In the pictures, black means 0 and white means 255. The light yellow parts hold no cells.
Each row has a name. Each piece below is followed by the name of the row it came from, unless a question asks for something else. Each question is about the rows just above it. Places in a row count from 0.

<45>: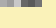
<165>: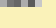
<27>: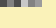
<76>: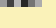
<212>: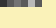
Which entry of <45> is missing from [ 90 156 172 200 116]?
[103]
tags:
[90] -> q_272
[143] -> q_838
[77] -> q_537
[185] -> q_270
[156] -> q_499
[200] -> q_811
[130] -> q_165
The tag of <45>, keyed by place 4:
q_272
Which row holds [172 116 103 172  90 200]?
<165>
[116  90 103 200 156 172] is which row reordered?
<45>
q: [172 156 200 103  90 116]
<45>

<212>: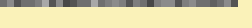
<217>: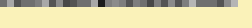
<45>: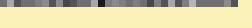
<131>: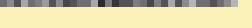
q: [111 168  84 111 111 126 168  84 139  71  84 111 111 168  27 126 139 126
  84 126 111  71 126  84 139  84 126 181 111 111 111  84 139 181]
<217>
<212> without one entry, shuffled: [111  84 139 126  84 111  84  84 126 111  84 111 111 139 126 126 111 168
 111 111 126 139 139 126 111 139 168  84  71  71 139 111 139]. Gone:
[96]
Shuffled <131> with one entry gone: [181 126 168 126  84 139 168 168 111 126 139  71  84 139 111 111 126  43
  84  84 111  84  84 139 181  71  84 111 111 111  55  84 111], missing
[155]
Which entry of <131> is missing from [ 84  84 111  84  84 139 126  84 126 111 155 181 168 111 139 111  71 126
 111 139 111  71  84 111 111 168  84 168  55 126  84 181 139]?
[43]

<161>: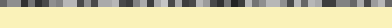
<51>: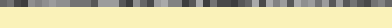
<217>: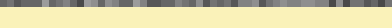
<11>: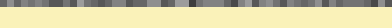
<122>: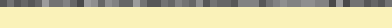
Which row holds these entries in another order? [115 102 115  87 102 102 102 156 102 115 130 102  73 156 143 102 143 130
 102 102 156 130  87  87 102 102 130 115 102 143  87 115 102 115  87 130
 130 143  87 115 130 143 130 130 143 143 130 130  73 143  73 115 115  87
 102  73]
<217>
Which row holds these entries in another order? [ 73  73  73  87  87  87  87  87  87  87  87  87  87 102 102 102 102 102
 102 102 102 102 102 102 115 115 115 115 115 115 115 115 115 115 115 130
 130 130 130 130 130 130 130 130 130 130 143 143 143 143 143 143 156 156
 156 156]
<122>
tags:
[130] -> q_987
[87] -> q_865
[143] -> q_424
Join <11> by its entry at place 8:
q_865
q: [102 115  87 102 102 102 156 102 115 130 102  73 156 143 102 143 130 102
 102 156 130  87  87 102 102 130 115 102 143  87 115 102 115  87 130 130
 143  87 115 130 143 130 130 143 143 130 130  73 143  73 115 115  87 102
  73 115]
<217>
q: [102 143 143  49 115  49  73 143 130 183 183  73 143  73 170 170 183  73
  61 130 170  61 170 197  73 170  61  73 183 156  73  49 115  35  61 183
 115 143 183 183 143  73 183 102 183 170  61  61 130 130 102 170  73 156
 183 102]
<161>

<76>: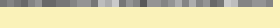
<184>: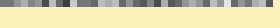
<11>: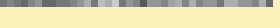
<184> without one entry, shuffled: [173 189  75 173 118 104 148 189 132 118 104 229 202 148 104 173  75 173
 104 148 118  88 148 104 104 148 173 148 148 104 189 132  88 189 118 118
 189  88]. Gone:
[61]
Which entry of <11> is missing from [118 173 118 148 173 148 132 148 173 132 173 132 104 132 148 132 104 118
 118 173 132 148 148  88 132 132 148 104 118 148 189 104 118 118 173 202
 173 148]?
[160]

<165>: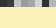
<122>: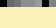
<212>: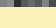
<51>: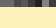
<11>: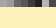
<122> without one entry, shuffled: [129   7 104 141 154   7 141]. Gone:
[116]
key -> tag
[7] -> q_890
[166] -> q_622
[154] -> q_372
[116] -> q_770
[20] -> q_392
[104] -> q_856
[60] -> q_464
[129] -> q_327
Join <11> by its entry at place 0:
q_622
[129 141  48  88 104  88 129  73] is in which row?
<212>

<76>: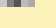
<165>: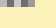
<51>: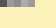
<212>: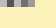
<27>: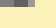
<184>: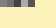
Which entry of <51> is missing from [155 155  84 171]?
[141]
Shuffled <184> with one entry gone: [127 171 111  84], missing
[68]

